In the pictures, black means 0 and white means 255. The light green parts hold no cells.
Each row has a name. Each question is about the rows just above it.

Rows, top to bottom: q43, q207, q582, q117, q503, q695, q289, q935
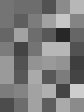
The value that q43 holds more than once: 109
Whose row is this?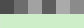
q935
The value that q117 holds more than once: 183
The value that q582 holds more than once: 102
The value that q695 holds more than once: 88
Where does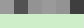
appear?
q503

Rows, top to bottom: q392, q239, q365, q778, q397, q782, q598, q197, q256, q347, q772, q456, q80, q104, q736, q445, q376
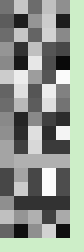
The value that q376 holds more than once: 16
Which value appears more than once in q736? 50
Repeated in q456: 176
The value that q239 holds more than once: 29
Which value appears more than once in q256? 137
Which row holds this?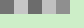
q392
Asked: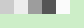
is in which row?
q782

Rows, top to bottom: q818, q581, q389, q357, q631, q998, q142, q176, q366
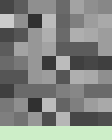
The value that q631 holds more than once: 63
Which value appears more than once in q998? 85
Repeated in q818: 143
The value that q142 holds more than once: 106
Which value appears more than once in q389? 175
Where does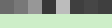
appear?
q631

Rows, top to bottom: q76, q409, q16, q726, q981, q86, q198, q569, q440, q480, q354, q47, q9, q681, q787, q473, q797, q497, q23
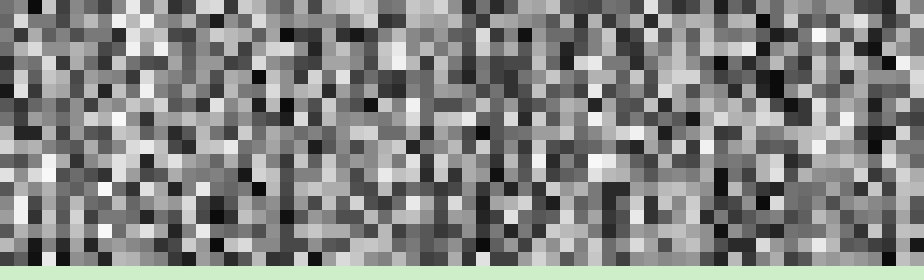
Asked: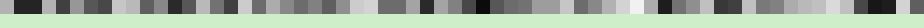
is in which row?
q480
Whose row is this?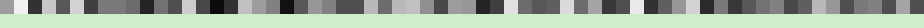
q473
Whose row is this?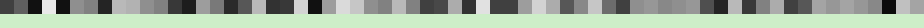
q23
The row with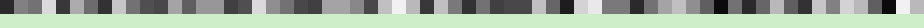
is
q981

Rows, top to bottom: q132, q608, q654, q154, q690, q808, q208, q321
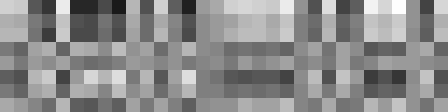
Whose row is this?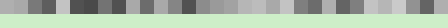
q608
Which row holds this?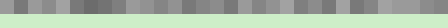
q690

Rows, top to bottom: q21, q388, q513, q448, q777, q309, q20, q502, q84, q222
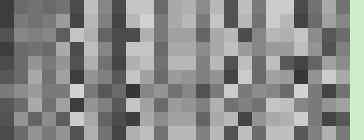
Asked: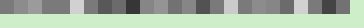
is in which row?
q20
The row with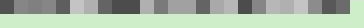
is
q513
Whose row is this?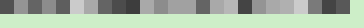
q84
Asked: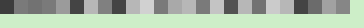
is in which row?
q388

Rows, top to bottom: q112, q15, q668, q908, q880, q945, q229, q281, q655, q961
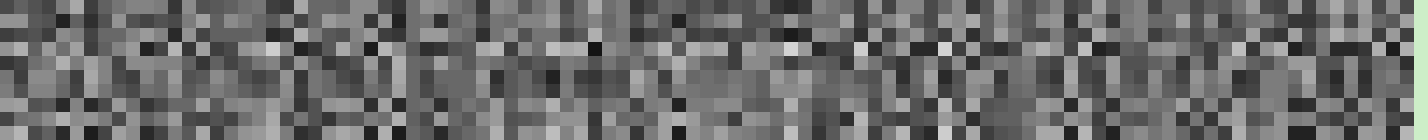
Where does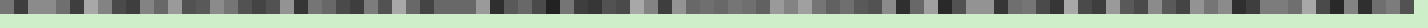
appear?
q945
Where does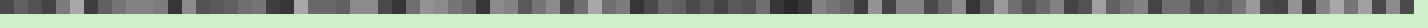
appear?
q112
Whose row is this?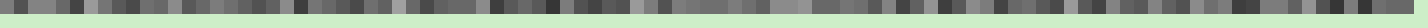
q229
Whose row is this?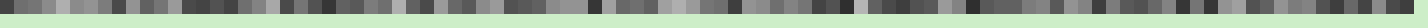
q655
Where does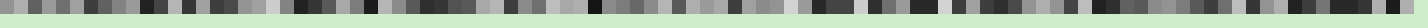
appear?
q908

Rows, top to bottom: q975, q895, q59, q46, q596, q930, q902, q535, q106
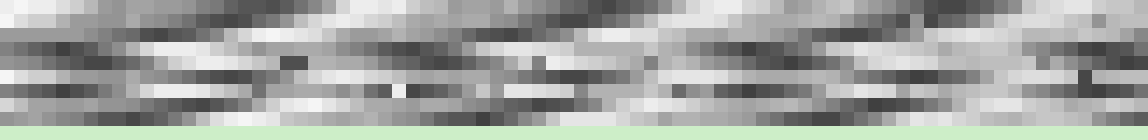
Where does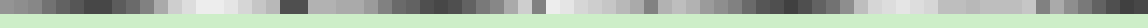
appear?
q596
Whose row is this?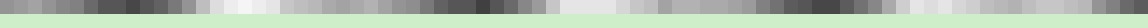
q106
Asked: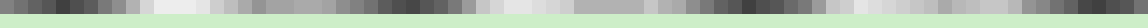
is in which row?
q46
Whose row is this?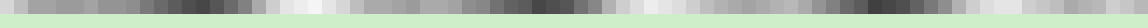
q535

